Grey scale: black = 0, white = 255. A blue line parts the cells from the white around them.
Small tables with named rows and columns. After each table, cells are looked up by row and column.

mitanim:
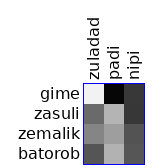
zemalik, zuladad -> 133
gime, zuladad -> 242
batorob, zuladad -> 85
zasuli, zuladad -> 106
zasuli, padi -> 180
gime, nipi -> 56
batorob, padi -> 178
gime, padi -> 6
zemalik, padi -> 158
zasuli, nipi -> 55
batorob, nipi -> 86
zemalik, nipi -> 83

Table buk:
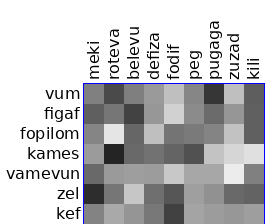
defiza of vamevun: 156
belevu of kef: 149
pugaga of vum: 54
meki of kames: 155
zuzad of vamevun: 236
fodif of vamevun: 200
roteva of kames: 36
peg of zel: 159
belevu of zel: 198

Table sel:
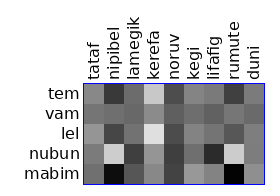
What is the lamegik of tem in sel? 108
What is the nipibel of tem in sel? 57
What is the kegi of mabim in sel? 152
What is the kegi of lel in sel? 131
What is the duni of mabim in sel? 143
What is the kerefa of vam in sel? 139
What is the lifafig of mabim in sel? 131
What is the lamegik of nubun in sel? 63
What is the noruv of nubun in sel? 63
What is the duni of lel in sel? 126
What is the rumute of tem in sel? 64
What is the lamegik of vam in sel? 104
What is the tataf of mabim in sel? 112
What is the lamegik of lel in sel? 114
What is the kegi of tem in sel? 132
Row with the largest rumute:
nubun

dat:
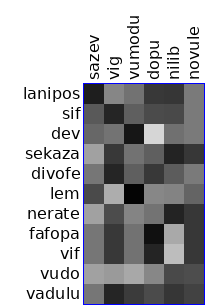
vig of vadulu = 37
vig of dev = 115
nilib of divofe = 92
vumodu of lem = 4
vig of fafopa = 56
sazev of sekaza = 161

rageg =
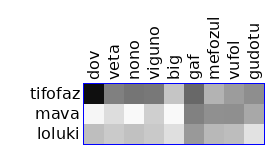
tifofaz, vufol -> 156
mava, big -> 249
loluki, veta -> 202
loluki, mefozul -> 184
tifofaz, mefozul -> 179
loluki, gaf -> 153
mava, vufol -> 143
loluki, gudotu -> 226
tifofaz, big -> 197
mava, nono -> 249
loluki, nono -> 193
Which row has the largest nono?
mava

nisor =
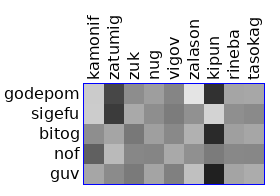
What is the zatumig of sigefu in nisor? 59
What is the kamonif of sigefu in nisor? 204
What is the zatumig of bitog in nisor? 165
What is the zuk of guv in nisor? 122
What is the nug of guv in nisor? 164
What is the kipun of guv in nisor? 32
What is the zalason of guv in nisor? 192
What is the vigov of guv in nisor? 128
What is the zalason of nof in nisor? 144

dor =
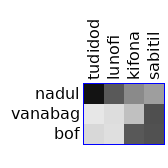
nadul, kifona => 138
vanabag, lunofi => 221
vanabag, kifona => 192
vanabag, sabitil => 79
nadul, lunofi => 89
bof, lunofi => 223
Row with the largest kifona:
vanabag

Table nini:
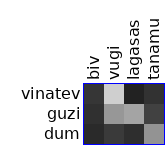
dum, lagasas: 46
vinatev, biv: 54
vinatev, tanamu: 50
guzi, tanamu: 65
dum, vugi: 58
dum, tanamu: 147
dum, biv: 42
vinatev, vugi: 207
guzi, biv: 48
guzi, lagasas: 164
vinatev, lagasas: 34
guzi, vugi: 151

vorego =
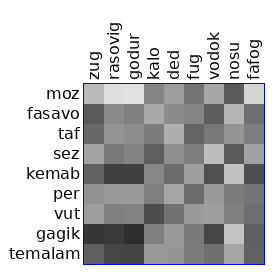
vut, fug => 155
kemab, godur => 65
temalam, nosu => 165
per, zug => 145
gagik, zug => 55
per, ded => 166
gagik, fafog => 95
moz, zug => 184
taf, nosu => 149

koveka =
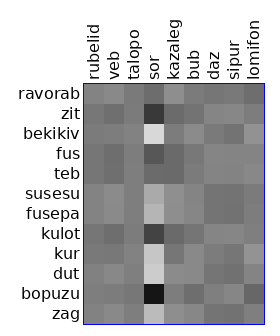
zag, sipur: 114
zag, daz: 116
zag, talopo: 126
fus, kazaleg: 106
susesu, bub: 132
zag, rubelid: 130
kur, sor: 198
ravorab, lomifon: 110
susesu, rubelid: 131
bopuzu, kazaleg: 125
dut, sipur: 113
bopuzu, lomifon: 103
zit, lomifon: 125
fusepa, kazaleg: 142
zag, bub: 135
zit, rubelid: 119
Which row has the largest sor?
bekikiv

